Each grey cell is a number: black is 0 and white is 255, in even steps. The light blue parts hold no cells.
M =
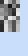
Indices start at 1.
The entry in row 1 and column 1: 52
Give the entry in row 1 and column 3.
159
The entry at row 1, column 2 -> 218
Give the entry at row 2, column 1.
109
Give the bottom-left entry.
40
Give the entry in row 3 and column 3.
94
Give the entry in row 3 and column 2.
121
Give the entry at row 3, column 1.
159
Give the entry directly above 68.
189
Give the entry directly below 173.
189
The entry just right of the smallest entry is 134

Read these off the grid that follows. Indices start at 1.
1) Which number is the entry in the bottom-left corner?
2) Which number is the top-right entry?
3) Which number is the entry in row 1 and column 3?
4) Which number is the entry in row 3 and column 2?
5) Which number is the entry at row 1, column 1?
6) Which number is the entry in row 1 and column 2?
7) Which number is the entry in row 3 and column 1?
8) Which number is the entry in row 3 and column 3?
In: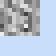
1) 236
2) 136
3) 105
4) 177
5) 191
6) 149
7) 149
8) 206

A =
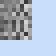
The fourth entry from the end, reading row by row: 67
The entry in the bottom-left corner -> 96
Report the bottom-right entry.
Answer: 141
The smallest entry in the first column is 81
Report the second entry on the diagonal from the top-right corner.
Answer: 211
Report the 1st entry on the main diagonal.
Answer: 110
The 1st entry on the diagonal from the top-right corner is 110
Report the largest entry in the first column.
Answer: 167
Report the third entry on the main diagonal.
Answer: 141
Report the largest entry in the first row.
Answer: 180
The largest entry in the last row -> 211
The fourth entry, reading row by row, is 141

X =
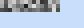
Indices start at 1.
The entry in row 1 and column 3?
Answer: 180
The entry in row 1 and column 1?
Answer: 180
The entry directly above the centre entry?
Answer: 151
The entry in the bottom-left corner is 78
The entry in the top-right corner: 167
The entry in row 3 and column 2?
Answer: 65
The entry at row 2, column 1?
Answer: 167
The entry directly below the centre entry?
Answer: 94
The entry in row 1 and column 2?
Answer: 94
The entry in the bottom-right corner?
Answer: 78
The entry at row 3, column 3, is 53

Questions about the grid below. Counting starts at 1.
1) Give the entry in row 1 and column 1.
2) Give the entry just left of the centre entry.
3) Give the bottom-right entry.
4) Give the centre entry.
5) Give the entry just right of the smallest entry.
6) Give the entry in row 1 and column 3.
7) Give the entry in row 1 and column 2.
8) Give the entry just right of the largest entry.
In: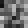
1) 28
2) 83
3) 169
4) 153
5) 98
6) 98
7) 110
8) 138

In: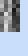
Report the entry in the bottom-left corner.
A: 107
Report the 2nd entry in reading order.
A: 107
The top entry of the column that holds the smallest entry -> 53
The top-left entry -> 166
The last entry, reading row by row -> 65
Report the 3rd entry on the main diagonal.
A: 179
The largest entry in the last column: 107
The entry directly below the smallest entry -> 38
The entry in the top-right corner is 91
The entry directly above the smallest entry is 91

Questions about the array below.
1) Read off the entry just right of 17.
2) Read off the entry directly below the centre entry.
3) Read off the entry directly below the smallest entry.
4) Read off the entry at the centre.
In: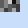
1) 121
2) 93
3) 77
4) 93

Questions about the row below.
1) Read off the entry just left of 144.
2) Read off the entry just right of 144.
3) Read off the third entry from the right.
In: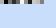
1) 246
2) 30
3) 201

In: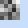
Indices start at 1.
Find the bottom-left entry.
75
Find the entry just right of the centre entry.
38
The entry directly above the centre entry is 166
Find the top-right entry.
244
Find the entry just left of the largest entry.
203
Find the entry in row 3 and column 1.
216
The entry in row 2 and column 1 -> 179
